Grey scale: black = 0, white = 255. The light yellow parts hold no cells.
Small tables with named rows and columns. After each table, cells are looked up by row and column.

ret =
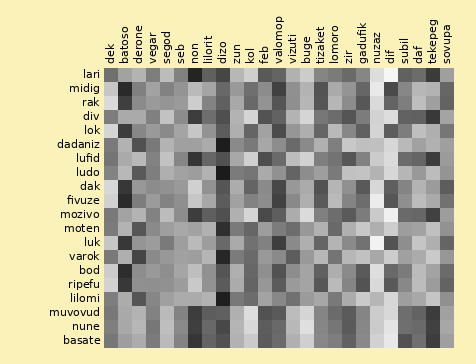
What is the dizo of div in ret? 79
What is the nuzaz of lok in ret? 212
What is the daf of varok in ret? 171
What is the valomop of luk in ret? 62
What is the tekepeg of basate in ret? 61
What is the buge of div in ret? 213
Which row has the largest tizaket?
varok

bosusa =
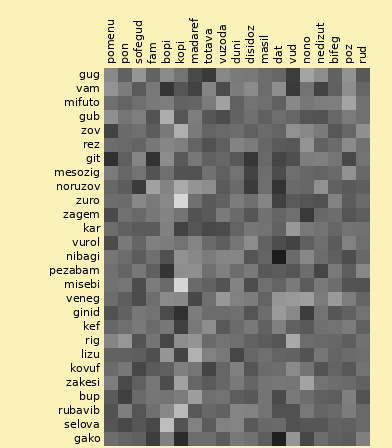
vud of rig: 169
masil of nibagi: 100
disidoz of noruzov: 59
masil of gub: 96
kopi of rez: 127
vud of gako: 149
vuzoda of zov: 105
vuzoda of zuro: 97
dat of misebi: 99
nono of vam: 115

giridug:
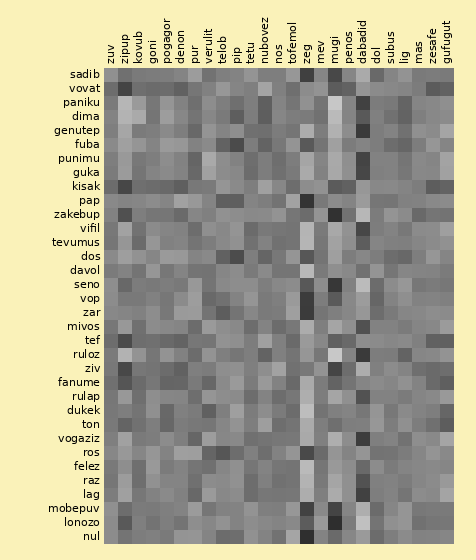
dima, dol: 128
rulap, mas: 133
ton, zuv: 121
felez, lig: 132
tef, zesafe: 97
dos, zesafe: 150
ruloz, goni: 118
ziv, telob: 142
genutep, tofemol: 117
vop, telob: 113
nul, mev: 131
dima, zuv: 131
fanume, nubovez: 153
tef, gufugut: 96
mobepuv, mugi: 68
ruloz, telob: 127
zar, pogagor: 120
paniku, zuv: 122
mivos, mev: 127

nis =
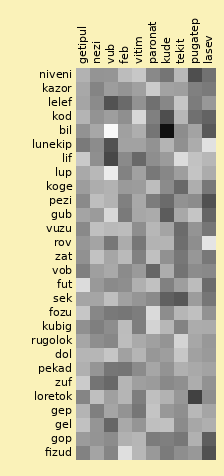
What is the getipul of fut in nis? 220
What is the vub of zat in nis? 166
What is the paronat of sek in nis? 138
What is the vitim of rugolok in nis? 170
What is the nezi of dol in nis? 182
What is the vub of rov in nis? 119
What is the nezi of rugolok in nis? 142
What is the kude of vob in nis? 173
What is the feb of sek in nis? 161
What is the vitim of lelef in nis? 146
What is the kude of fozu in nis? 141
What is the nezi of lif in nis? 143
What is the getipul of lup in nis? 169
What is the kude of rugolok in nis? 148
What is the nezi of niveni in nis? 148
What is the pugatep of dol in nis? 161
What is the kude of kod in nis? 78
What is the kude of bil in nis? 16
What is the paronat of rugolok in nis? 160

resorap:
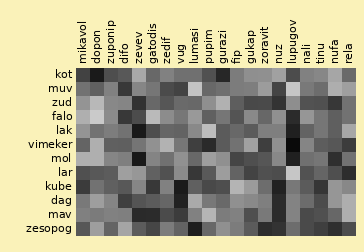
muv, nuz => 68
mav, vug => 60
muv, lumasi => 195
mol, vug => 145
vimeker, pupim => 42
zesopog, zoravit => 45

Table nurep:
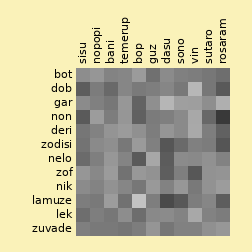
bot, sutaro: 119
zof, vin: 87
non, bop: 96
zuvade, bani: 121
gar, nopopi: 128
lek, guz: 137
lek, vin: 168
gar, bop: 99
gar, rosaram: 175
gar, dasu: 182
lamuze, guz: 126
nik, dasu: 130
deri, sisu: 118
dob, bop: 122

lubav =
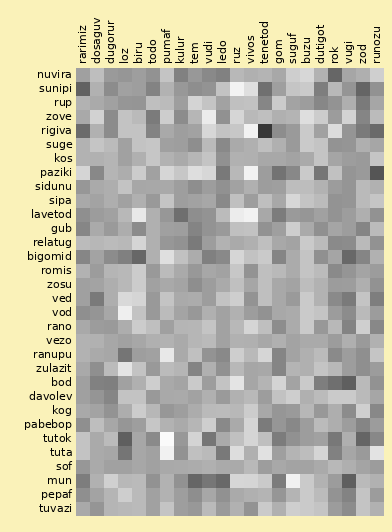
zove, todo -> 123
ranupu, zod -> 143
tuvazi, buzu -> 202
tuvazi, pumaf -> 196
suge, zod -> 175
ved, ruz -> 206
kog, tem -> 172
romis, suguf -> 171
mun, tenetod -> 202
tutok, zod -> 101
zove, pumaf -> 205
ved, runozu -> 126
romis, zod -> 164
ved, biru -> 213
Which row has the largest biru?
lavetod

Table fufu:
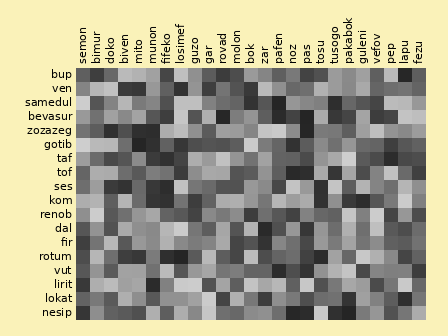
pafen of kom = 182
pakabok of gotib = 150
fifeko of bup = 70
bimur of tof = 173
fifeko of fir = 177
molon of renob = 140
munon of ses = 56
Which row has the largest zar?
zozazeg

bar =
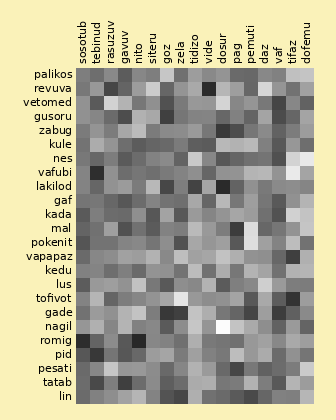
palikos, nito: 135
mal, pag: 60
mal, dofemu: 197
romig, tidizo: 175
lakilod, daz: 121
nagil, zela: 141
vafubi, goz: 122
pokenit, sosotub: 85
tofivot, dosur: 145
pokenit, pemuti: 222

